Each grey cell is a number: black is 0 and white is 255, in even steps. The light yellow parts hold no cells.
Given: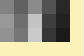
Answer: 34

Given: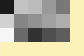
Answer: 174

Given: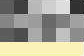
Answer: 162

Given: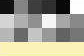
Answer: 137

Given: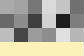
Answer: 127

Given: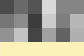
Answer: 183

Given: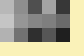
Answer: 106

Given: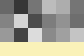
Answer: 110

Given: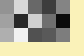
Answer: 11

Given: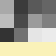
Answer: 128
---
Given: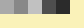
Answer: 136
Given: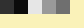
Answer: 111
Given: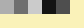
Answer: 111
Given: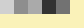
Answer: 142
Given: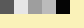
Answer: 158
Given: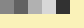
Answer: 134
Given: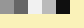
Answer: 150
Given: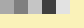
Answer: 169
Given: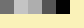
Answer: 112
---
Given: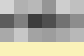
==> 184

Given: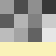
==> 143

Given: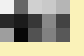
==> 208

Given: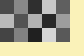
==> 47

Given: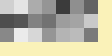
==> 172

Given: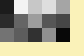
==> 199
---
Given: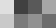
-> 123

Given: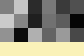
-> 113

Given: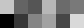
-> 162

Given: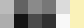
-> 75

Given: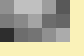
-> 164

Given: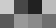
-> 153

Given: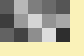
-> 213
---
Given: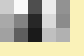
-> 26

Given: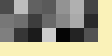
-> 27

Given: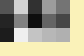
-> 196

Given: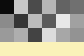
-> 67

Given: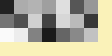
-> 130

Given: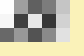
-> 83
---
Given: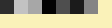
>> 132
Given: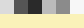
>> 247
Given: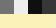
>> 55
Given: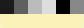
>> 136
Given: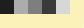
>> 215
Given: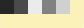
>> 208
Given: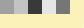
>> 118
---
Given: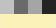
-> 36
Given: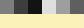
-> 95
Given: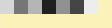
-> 237
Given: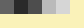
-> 214
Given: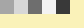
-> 57
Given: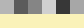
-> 167
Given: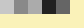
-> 101
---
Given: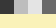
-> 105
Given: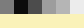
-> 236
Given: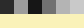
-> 201
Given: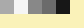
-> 23
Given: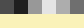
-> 111
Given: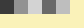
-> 190
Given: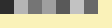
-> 104
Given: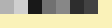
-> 66
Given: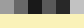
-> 194
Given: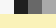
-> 169
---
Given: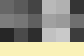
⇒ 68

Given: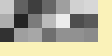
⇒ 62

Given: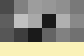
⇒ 157

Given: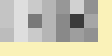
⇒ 202

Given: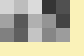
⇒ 219

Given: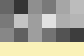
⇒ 143
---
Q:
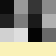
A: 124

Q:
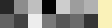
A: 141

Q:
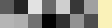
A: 36

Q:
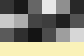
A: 173

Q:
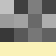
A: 162

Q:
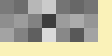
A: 156

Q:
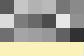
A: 124
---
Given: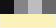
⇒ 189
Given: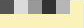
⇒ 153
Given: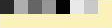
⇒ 101
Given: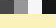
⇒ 246
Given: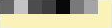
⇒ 76
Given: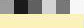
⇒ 96
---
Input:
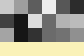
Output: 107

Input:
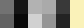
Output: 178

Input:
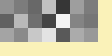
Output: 243

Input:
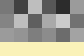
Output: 169

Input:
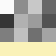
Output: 177

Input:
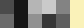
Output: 181
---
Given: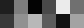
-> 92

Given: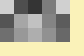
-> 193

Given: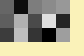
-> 74

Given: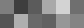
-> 97

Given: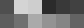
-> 147

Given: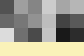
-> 189
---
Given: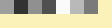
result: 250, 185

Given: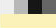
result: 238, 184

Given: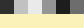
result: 234, 193

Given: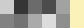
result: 220, 205

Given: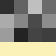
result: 191, 171

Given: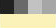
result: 194, 166

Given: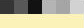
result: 210, 180

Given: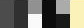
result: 250, 171

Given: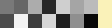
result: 243, 214
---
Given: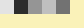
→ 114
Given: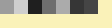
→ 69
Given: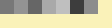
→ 140
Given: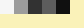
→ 16
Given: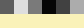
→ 172
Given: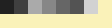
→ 210
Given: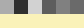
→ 106
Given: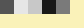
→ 122
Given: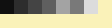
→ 220
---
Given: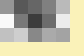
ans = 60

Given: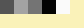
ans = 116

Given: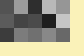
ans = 75

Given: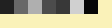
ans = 76

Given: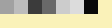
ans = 105

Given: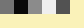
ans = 139

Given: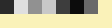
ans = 200
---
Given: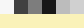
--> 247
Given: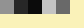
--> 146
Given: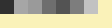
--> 48
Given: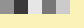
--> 146
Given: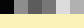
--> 5
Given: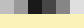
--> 191
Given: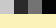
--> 201
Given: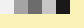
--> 241
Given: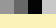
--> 151
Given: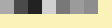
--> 170
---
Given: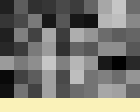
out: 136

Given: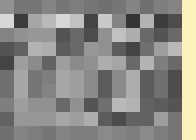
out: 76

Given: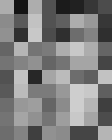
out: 55

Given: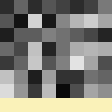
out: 165

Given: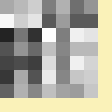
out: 90
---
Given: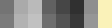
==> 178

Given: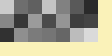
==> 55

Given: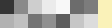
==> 192

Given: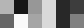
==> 250

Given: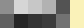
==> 38

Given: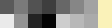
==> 147
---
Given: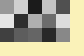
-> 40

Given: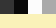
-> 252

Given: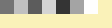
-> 164

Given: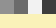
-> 242

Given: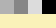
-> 220

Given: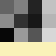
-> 85
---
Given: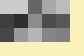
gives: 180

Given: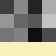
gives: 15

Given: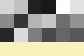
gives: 125

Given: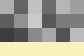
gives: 137

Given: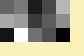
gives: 113

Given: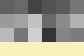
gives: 207

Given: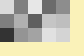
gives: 163
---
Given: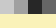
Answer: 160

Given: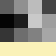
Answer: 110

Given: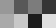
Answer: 200

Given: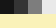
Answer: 52

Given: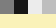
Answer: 22

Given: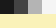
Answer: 67

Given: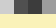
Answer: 80

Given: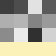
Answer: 234

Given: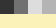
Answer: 113

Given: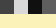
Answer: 216
